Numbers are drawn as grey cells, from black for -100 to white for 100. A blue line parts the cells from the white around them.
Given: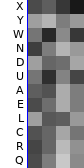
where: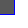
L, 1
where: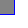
U, 2
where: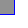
R, 3
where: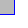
R, 2

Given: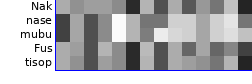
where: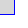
mubu, 8
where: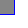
Fus, 12
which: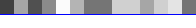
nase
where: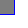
mubu, 6
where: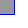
Nak, 10
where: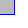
Fus, 6

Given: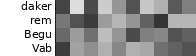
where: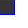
rem, 7
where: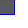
daker, 8
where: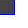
daker, 0
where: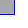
Vab, 6

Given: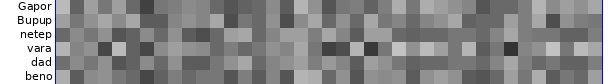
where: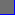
dad, 0
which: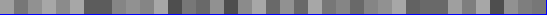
Bupup
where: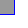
dad, 19

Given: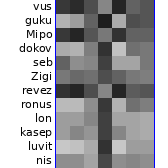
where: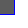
revez, 5
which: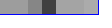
lon
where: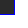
vus, 1
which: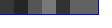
Mipo
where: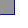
kasep, 2

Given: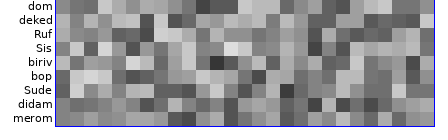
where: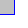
deked, 5
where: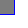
deked, 15

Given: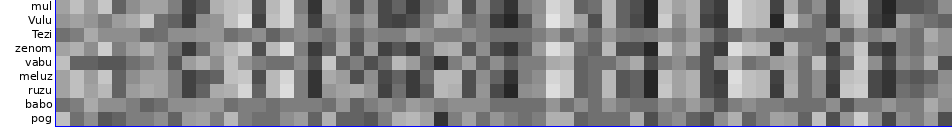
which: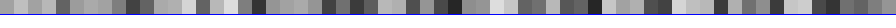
ruzu
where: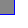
Tezi, 22
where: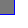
Tezi, 41
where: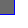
Tezi, 6
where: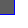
ruzu, 26
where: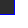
Vulu, 59

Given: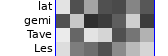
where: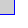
gemi, 5
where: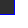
gemi, 2
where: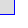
Les, 0
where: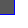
lat, 6
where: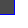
lat, 4

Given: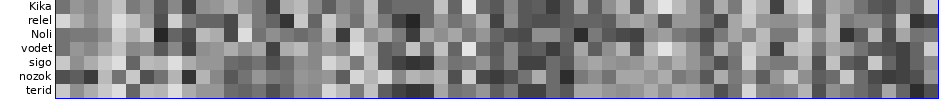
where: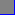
terid, 51
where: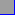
Noli, 43

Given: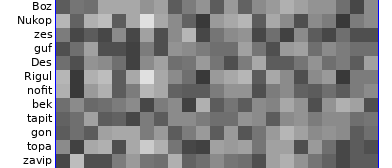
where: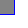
bek, 15
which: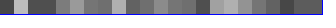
zavip
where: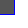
gon, 13
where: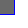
bek, 2

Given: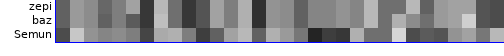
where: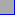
Semun, 7
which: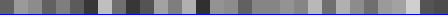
baz
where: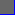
zepi, 3
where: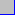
baz, 7

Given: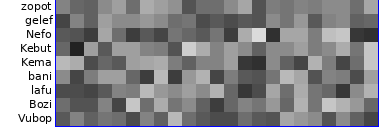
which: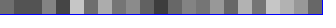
Bozi
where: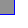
zopot, 8

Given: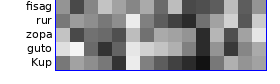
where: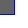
guto, 4
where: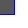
rur, 13
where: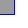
rur, 1
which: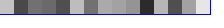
zopa
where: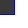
guto, 12

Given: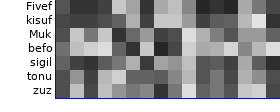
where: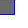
Muk, 5
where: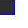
sigil, 15
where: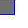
befo, 0
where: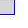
befo, 12
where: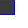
sigil, 6

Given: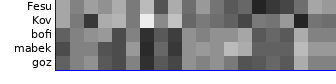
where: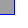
Fesu, 2
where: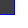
bofi, 8
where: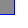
Kov, 7
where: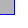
Kov, 4

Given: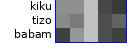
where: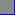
tizo, 0
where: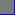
tizo, 1
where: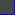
kiku, 3

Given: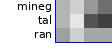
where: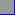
mineg, 2
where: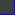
tal, 3
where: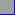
ran, 0
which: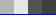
tal

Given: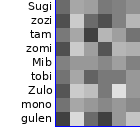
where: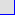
Zulo, 4
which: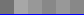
mono
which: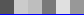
Zulo
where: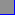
Sugi, 5
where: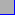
zomi, 5

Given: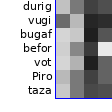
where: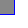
befor, 1
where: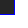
vugi, 2
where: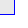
befor, 3
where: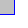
durig, 0
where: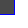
taza, 2

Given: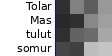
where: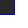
Mas, 0
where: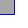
tulut, 3
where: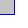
somur, 3
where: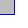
somur, 2

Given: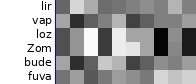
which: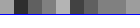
vap
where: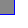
Zom, 8
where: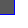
fuva, 2

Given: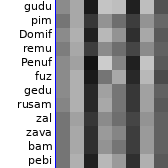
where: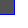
gudu, 7
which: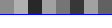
gedu
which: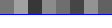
zal
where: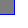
remu, 0

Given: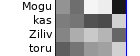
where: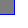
kas, 0
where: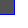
kas, 2
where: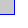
Ziliv, 2
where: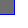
Mogu, 1
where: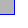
Ziliv, 3

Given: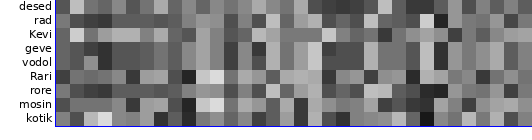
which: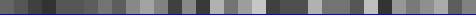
geve
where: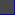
rad, 32
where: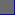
Rari, 2

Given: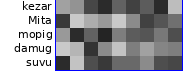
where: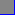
damug, 7
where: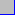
kezar, 8
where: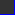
damug, 2

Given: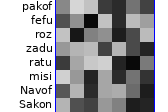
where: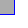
Navof, 4
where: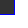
misi, 6
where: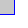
ratu, 2
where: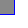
pakof, 0

